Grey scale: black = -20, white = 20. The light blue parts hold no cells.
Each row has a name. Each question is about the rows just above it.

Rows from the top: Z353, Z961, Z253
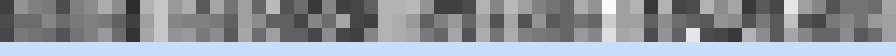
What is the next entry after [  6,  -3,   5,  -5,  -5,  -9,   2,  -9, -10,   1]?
[8]
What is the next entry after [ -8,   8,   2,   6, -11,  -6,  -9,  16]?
[5]
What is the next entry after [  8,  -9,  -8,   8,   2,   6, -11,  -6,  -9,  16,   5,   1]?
[-7]
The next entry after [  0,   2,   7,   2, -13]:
[8]
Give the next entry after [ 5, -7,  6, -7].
[3]

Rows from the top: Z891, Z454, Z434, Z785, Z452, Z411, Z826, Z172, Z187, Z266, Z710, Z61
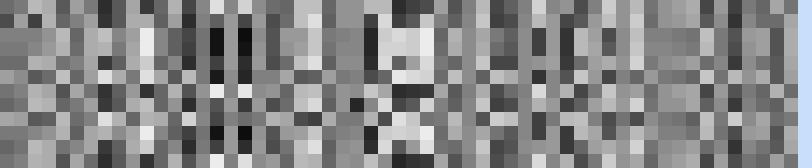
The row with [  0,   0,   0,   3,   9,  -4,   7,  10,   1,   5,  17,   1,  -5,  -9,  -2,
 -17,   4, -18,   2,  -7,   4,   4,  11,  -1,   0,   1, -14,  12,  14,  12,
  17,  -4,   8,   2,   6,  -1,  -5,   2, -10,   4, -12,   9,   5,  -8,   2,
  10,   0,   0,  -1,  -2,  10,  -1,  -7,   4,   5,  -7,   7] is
Z434
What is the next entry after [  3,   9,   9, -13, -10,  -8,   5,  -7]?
[0]
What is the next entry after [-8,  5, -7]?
[0]

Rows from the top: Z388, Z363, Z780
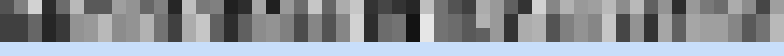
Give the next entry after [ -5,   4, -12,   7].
[8]
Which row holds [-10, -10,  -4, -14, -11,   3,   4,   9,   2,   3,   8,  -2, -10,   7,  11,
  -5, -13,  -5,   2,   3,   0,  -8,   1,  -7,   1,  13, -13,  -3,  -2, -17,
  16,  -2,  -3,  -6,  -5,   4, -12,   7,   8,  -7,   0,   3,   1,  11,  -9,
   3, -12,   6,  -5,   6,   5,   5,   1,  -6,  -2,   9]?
Z780
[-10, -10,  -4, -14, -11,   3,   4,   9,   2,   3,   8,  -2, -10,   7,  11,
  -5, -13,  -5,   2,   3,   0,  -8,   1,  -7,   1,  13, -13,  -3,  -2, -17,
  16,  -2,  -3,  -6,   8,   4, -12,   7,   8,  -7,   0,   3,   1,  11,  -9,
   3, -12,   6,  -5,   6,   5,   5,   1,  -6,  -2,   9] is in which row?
Z363
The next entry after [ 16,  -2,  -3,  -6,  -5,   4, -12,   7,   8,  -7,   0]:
[3]
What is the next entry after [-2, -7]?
[-10]

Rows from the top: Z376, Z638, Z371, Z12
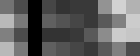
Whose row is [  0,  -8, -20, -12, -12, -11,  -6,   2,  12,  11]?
Z371
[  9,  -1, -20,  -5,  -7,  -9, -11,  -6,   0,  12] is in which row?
Z638

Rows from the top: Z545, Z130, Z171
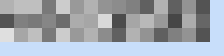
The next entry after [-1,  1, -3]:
[7]
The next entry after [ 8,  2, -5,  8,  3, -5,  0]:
[3]
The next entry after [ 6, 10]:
[-1]
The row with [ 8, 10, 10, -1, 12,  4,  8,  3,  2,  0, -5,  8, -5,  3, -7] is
Z545

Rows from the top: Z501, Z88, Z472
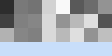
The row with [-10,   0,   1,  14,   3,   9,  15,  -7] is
Z88
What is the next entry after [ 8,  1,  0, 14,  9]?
[15]
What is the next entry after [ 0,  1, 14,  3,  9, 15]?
[-7]
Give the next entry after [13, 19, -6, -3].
[3]

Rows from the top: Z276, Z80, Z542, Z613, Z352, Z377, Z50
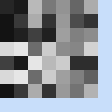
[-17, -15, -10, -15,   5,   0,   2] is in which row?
Z542
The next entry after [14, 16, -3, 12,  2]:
[1]
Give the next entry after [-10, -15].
[5]
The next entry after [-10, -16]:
[16]

